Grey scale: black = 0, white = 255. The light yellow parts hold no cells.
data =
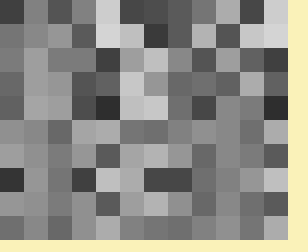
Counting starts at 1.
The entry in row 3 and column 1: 123
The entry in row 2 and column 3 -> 150
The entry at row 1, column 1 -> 64
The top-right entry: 205
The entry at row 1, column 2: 129
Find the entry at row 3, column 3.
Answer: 123
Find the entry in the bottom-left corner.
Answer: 111
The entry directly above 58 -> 77
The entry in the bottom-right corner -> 172
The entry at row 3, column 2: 158
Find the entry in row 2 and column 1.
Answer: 117
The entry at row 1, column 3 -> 84
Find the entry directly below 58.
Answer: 191

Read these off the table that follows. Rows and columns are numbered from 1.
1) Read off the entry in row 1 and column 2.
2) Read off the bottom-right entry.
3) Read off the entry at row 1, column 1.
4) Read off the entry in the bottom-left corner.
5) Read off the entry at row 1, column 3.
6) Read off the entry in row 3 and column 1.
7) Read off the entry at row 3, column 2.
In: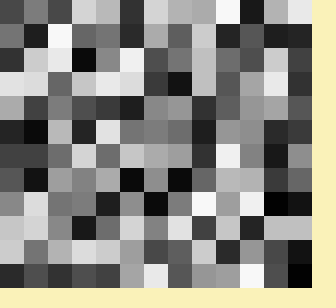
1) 124
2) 2
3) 72
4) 42
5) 72
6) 50
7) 204
